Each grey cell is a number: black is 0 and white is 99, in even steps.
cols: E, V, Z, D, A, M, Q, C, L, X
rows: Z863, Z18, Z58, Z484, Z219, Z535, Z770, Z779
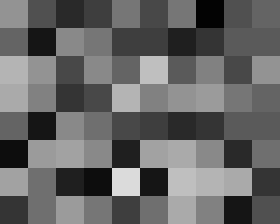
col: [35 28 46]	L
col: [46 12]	Q
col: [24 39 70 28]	A
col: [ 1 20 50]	C
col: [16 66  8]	L

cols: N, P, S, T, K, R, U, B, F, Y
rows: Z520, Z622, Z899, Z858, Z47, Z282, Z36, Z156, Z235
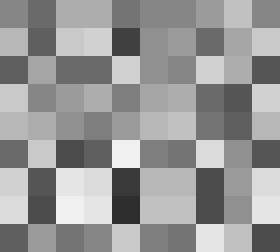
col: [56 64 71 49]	R
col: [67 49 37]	T
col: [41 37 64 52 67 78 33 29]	P
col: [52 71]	N
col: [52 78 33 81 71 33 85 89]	Y

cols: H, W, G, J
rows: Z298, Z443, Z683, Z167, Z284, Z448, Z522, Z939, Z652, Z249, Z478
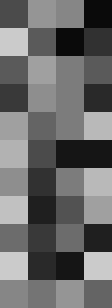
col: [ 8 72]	J
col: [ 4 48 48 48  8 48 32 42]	G
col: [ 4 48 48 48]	G
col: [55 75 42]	H
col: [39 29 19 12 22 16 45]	W
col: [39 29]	W
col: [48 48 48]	G

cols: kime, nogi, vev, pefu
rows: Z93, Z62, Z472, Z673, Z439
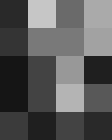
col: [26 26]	nogi
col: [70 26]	vev
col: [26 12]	nogi
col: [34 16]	pefu
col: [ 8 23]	kime

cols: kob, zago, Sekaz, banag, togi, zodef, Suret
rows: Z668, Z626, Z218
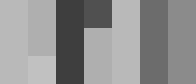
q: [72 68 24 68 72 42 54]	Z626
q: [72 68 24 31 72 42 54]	Z668
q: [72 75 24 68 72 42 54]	Z218
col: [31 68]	banag
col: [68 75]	zago

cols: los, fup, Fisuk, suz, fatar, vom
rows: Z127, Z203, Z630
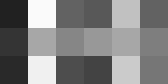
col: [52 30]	Fisuk
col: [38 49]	vom
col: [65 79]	fatar
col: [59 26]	suz

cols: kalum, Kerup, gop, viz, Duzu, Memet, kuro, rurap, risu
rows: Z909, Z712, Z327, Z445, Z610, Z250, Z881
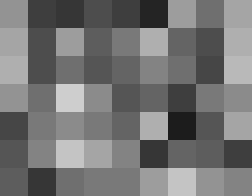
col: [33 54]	viz
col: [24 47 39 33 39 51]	Duzu
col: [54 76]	gop
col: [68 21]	Memet
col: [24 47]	Duzu

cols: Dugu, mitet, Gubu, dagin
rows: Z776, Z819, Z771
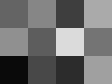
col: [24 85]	Gubu
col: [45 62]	dagin

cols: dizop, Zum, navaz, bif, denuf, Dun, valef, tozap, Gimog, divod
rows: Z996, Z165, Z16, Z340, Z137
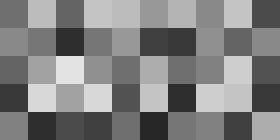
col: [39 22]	dizop
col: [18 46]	valef
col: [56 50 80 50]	tozap
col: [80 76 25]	Gimog
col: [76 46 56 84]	bif

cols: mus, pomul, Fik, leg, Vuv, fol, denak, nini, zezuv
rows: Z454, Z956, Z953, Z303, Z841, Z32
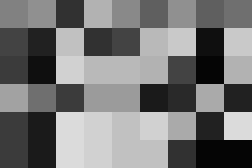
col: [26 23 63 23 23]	mus
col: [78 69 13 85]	zezuv
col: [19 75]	Fik
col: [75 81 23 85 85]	Fik

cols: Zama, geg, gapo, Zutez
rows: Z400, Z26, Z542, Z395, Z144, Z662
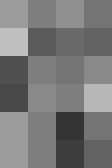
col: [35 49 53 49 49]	geg
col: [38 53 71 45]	Zutez
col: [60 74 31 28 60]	Zama
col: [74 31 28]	Zama

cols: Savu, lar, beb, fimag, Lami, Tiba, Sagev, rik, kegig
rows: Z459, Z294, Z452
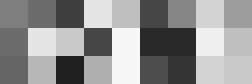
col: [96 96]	Lami
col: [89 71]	lar

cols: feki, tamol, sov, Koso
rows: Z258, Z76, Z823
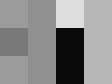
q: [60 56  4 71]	Z823
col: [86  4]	sov
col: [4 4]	sov

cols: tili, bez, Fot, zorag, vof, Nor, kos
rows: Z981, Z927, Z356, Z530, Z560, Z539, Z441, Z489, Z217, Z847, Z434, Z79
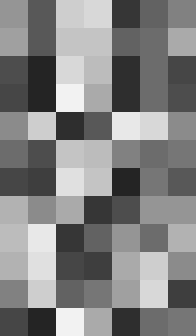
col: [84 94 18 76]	Fot
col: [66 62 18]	vof
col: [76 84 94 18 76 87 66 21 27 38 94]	Fot
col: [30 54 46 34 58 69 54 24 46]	kos
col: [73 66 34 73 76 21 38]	zorag

